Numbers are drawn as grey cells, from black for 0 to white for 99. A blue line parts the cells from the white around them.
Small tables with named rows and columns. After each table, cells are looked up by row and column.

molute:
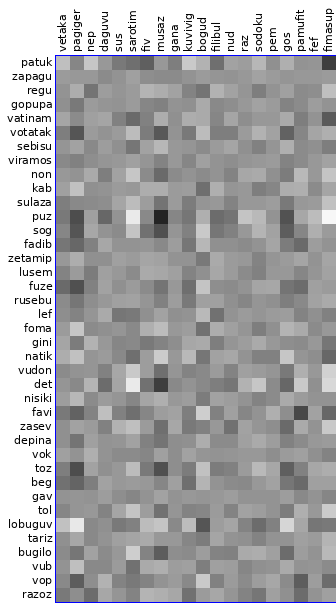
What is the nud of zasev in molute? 44
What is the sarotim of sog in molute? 76
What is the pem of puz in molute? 57
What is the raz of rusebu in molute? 52
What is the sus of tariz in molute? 62
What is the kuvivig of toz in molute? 48
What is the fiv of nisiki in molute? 64
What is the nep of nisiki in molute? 54
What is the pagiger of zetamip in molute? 67
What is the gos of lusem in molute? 59
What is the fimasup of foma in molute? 59
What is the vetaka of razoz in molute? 47
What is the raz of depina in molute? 62
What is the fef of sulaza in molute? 60
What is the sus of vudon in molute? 65
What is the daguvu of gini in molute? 59
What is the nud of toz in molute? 50
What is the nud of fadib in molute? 56
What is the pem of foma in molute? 56
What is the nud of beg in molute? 54

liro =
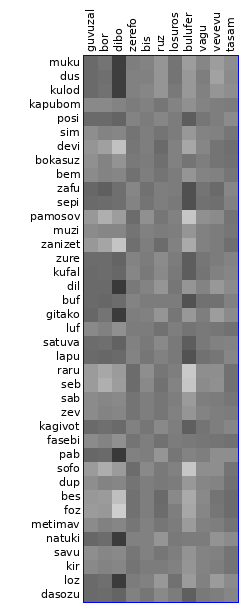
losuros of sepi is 47
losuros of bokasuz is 50
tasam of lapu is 52
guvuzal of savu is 55
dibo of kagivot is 41
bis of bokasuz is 48
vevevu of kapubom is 49
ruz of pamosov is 46
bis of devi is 49
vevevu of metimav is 49
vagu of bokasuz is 49
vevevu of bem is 50
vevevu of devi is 45
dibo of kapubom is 51
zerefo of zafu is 52
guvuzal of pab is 40
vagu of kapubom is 51
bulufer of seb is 77

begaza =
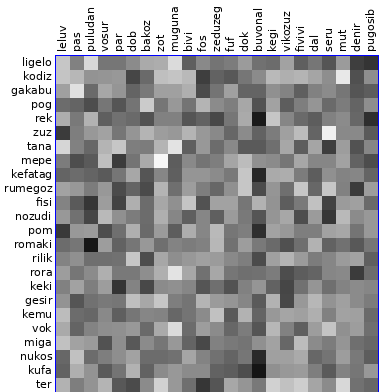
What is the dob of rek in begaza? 41
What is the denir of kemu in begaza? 62
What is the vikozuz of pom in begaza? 59
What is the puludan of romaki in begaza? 9
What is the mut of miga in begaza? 58
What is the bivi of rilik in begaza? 59
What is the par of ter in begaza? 34
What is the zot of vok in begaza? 66
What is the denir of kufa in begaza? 46
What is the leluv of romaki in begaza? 42
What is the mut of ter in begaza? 84
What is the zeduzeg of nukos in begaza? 44
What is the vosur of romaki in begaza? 61
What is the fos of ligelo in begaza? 53
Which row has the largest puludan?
ligelo

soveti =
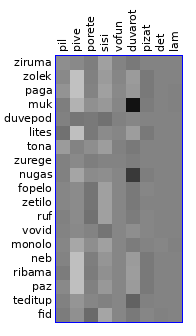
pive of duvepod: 46
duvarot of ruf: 48
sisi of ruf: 62
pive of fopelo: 54
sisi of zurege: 51
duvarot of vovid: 55
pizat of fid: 52
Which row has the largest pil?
tona

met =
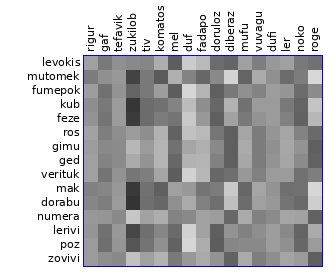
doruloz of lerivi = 37
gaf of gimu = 53
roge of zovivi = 37
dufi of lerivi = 61
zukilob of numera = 77
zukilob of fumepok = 39
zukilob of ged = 66
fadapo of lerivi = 63
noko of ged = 54
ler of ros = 64
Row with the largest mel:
mutomek

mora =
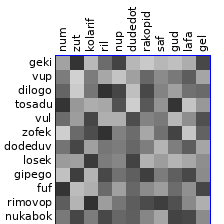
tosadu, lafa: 76
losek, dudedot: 26
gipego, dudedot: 37
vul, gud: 71
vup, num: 48
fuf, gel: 27
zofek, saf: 44
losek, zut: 62
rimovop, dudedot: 36
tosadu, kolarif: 67
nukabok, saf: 64
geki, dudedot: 71
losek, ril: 48
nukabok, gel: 54
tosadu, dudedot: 80
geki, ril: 42
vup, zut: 81
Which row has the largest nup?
vup

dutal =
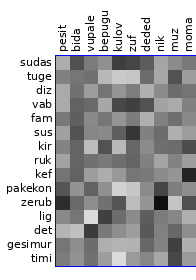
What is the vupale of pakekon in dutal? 38
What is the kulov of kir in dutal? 72
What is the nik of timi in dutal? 65
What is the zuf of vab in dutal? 25
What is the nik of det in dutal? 50
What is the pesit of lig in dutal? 53
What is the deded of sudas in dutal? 36
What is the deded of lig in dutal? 36
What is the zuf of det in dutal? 61
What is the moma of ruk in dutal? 61
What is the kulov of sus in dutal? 37
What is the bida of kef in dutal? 38
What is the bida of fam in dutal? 37
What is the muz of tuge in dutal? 32
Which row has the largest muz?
zerub

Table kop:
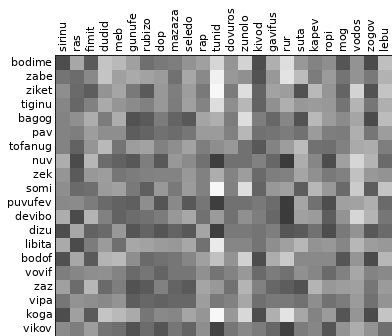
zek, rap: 50
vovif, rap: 56
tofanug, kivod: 34
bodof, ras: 65
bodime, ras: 65
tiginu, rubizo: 50
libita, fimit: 48
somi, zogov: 36
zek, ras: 35

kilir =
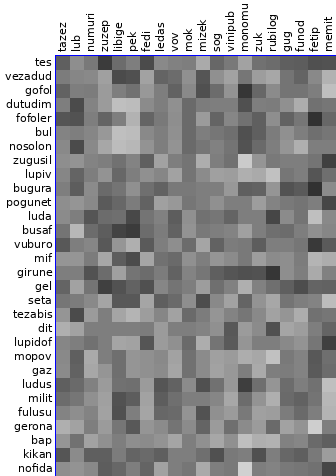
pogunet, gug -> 47
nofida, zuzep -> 36
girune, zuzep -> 42
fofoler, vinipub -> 52
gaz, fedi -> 56
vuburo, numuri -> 52
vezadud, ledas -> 39
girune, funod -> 49
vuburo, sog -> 38
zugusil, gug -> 49
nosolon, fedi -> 57
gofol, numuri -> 48
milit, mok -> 49
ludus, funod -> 49
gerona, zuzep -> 60
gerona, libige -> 46
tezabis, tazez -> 58
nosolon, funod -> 68
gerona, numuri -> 49
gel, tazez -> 39
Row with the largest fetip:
gerona

